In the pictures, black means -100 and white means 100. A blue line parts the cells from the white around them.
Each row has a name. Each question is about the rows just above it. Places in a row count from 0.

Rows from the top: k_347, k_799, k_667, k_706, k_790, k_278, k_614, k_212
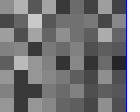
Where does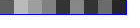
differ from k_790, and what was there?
2, [18]
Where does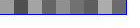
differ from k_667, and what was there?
8, [-21]
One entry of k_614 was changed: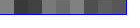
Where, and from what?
2, [-55]
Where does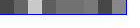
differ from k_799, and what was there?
3, [-32]
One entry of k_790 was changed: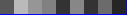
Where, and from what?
0, [-26]
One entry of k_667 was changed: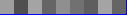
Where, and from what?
7, [35]

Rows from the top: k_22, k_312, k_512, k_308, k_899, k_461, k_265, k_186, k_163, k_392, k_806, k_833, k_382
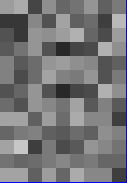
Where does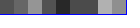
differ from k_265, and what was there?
5, [-46]
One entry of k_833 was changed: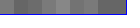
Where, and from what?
0, [-10]
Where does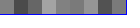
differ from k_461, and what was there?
2, [-15]

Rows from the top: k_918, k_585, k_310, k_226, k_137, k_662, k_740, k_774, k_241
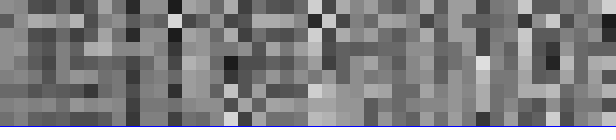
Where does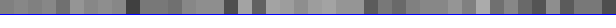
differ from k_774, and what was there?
22, [28]
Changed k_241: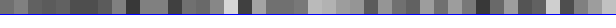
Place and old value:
42, [17]
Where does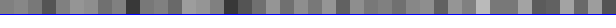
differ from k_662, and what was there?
8, [-6]
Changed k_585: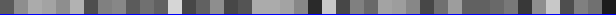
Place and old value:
8, [11]

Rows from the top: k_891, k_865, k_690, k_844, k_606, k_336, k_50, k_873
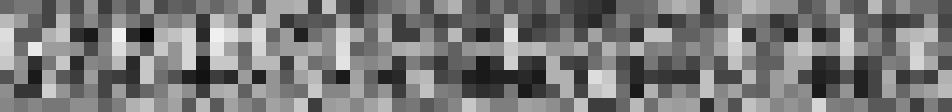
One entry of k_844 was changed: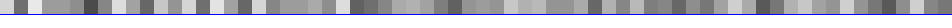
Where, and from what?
48, [-13]
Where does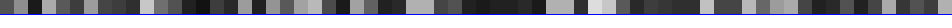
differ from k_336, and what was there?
30, [45]
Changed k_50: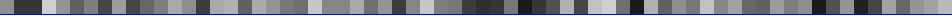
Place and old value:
30, [51]

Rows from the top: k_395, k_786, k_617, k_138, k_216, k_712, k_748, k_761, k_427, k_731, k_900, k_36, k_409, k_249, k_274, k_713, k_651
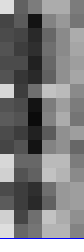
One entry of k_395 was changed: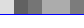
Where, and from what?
2, [-3]
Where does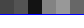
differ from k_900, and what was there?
4, [13]

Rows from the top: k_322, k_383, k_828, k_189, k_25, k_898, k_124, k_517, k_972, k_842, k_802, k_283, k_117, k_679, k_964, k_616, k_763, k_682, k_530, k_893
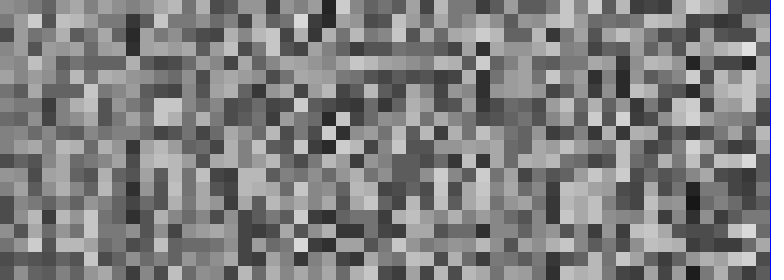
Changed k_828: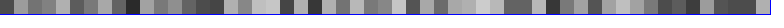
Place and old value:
18, [44]
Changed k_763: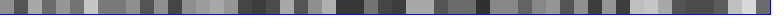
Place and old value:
41, [6]
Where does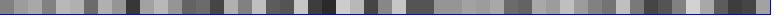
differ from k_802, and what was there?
12, [22]
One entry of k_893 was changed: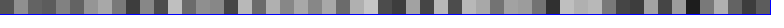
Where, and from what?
8, [-10]
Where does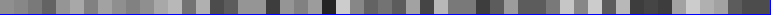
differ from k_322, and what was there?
52, [-34]

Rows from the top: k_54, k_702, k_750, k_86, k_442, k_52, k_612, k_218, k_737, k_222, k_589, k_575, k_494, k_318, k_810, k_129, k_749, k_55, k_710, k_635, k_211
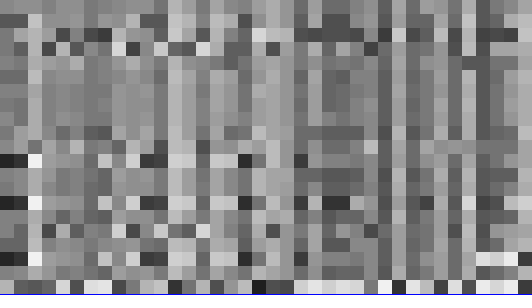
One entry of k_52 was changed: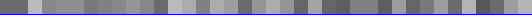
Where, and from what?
13, [29]
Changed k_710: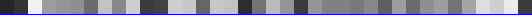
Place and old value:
32, [-16]

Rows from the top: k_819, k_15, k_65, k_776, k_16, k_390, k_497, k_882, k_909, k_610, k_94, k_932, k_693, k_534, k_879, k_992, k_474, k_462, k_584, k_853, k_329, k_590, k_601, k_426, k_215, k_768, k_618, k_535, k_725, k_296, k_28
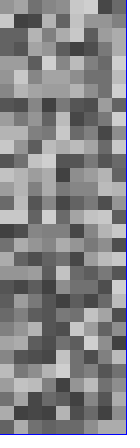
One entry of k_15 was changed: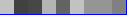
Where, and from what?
0, [57]
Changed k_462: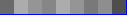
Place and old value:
0, [-11]

